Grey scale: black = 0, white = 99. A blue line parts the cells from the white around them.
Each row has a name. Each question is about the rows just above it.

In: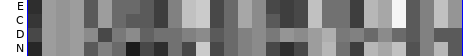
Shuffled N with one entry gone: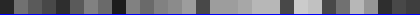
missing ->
[32]
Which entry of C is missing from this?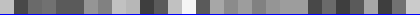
[21]
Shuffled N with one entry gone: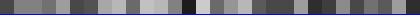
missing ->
[15]
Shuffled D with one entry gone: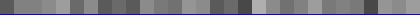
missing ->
[38]

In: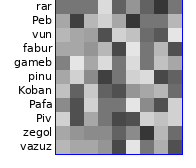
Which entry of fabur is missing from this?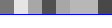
[58]
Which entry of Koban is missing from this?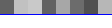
[58]
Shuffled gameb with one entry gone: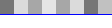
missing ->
[50]
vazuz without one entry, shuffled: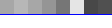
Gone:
[68]
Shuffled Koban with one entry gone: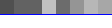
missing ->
[78]
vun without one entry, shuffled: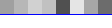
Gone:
[34]
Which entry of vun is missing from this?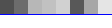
[62]

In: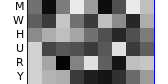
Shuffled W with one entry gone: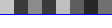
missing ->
[67]
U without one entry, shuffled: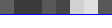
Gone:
[31]
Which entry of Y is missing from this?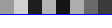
[19]
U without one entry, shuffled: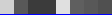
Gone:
[27]
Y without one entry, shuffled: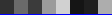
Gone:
[70]

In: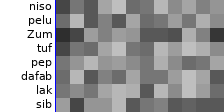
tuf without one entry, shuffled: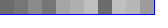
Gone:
[27]
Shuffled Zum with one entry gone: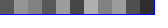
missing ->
[21]
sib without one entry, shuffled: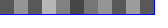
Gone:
[38]

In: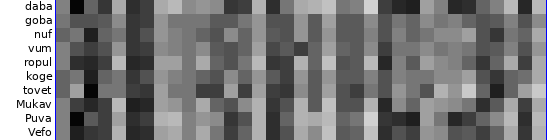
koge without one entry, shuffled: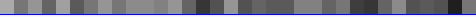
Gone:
[43]
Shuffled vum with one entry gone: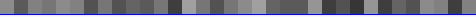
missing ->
[28]

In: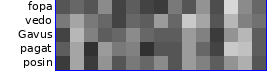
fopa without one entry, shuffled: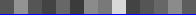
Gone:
[30]
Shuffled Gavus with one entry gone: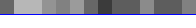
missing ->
[26]
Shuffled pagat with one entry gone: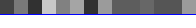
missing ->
[75]
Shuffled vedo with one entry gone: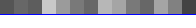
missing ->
[44]

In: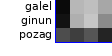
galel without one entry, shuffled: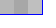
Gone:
[4]
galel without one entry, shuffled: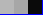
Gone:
[74]
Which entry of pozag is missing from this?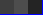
[33]

